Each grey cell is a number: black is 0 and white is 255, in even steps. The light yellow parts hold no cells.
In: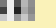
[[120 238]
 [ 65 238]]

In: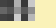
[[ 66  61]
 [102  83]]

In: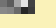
[[114  92]
 [136 131]]

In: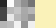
[[ 39 253]
 [ 69 185]]

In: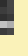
[[46 70]
 [61 69]]

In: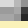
[[218 218]
 [155 155]]

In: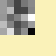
[[155 123]
 [155 186]]

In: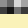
[[143 103]
 [ 61  20]]

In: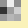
[[146 238]
 [ 51 157]]
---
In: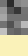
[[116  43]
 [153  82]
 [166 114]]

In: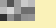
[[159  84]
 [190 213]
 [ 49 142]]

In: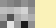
[[145 133]
 [190 184]
 [162  84]]

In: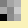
[[126 165]
 [170 137]
 [  4 141]]

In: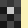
[[ 68  53]
 [ 23 202]
 [ 60  26]]

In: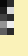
[[  8  45]
 [ 31 216]
 [ 65  43]]
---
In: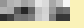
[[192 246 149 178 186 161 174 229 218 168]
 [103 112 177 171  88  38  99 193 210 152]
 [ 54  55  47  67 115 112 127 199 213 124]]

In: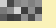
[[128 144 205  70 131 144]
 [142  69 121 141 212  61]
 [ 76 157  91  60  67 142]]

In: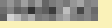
[[128 137 127 150 122 159 123 157 101 123 135 120 150 165]
 [133 105 109 132  96 110  50 107  94  60 131 190 135  72]
 [133 114  95 209 185 147 172 121 129 113 151 168 130 123]]

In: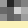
[[102 128 153  36]
 [210 174 105  99]
 [109 157 141  98]]

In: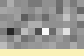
[[123 153 137 173 140 144 121 121 144 144 111 153]
 [144 104 166 160 156 144 139 159 144 156 107 170]
 [148 176 139 144 159  93 123 140 108 144 152 195]
 [144 116 155 144 133 143 175 175 144 144 144 150]
 [136 153 122  38 104 189 160  79 249 107 173 225]
 [118 144 153 130 165 113 130 157 130 144 156 139]
 [171 144 187 156 133 144 152 150 157 166 145 144]]

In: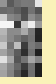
[[121 229 148  90 113 122]
 [114  83 105 110  96  76]
 [140 118 206 135 124  80]
 [238 153 245 245  56 200]
 [121  37 182 139 140 169]
 [117  35 170 137 118  98]
 [123 106 201 116 190  60]
 [113  31 163 132  92  46]
 [166 133 225 167  85 116]
 [114  32 168 135 102  60]
 [110  29 162 130  86  39]]

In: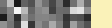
[[173 102 118 193  26  98  81 147 113  71 115  43 113]
 [226 143 100 132 245 186 102 135 145  64 108 105 216]
 [ 79  43  28 124  44 153 113 132 133 125 111  52  84]
 [112  83 145 117  65 222  54 140 117 170 126  60 160]]

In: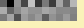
[[ 99 182 100   2 147  70 194  52 121  60 165]
 [138 133 172 101 139 165 147 146 167 157 137]
 [154 128 122 164  80 156 136 154  95 146 130]]

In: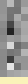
[[120 153 148 185]
 [115 173 148 117]
 [170 140 152 114]
 [150 168 140  71]
 [132 166 133  35]
 [150 173 139 156]
 [107 129 148 215]
 [124 180 138 118]
 [150 148 137  62]
 [116 149 138 228]
 [168 174 144 163]]
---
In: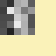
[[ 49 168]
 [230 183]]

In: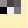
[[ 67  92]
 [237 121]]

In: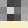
[[ 69  76]
 [215 116]]

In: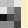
[[189 232]
 [157 107]]

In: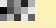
[[ 97 149]
 [ 79 139]]

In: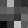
[[175  60]
 [106  75]]
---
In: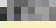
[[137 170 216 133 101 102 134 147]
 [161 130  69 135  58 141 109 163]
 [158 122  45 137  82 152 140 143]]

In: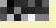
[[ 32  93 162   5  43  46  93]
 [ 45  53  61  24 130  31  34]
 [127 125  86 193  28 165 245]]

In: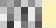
[[147 205 150 169 124 204]
 [234 129 200 144 202  65]
 [234 114 237 119 202  92]
 [190  83 200  55 241 120]]

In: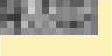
[[145 124  77 124 100 143 194 152  75 143 106 124  94  92]
 [164 131 104 125  81 124 207 152  92 184 135 139 130 153]
 [ 94 121  80  62  56 149 148 152 149 125 130 139 130 138]
 [145 124 111 158  80 183 113 160 136 162  92 110  67 100]
 [145 124 152 144 100 143 148 133 148 143 157 139 130 134]]

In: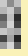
[[140 191 202]
 [203 129 181]
 [192  44  95]
 [210  66 125]
 [177 163 198]
 [163  33  68]
 [214  95 155]]

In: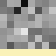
[[130 151 115 169 166  12 169 138]
 [150 195 124 115  35 156 191  84]
 [162 167 183 137 158 153 123 179]
 [148 162 173 115 164 162 169 180]
 [127 132 146 155 196 229 113 111]
 [121 115 152 173 169 174 121 189]
 [185  88 151  89 135 131 190 111]]

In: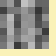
[[100 102 126 154  80 193 168]
 [ 54  97  65 120 121 150 122]
 [ 74 143 124 185  84 143 147]
 [ 80 108 132 173  74 150 145]
 [131  59  87 177 107 144 169]
 [ 82 105 107 158 121 164 160]
 [ 94 150 120 175  58 113 185]]

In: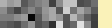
[[ 85 110 176 154 166  87 111 128 141  65 140 193 195  76]
 [133  90 140 100  69 107 133 106 150 167  85 207 115 165]
 [ 93  65 125 124 142 155   6  89 143 168 147  85 183 135]
 [139  61  99  88  75 109 146  82  98  48 222  83 104 225]]

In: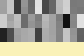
[[121 123 161 196  58 148 104 225  73 103 188 207]
 [123 119 160 197  58 142 106 227  72 103 186 209]
 [135 224 204 161 190 108 154 124 184 163 124  18]
 [133 224 204 169 187 108 148 131 179 162 130  17]
 [147  97  33  78 160 168 174  64 172 162 132 196]
 [150  95  33  78 157 169 173  64 171 164 131 197]]
